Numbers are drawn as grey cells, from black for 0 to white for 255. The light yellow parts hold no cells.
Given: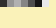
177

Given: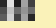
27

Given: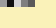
212

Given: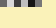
62

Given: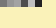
163

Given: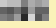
187
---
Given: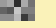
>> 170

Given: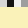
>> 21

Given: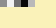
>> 242

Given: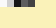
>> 208

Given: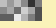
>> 154

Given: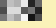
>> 191

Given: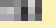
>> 125

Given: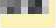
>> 121

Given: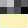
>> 197
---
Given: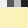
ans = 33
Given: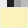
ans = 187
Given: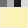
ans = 219
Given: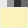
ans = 106
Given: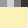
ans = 54
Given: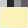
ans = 96
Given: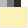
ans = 252
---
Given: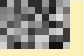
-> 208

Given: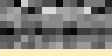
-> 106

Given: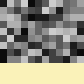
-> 11

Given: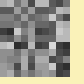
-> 156

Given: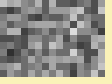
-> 93
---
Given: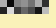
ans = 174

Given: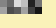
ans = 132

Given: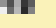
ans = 145

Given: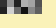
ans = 50

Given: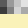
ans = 90

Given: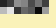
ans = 37

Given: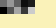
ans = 110

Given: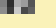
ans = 128

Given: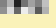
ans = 129
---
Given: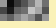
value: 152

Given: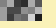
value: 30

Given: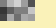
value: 157

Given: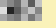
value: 167

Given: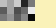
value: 10

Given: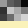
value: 211

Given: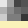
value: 54

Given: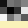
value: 90
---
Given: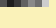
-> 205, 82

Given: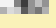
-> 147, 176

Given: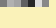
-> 136, 123

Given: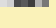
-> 119, 221

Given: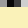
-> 207, 155

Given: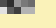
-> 108, 225

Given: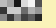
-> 81, 136

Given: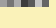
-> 101, 159
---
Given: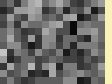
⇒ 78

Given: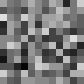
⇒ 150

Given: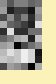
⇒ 157

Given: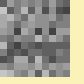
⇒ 67

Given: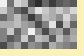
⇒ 213
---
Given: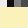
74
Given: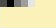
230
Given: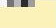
158
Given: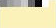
253
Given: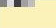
191
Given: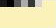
212
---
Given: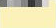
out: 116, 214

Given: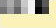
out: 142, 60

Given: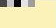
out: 71, 158

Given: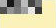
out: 174, 55

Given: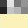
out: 63, 133

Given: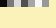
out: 11, 152

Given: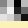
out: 133, 18

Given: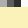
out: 174, 250
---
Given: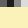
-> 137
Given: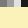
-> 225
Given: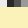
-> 82
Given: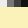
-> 62
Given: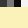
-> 14
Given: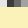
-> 105
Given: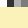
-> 177
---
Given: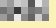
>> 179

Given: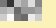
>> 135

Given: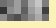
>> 125

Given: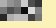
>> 52

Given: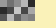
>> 42

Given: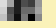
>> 150

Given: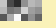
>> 172

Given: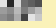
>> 79

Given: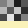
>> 87

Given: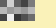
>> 124
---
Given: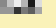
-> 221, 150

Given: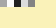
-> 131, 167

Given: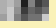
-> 86, 159

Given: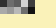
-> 62, 169

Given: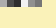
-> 118, 173

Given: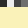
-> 110, 42

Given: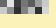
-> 202, 202

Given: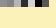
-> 87, 144

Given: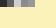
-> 152, 45

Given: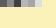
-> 223, 93
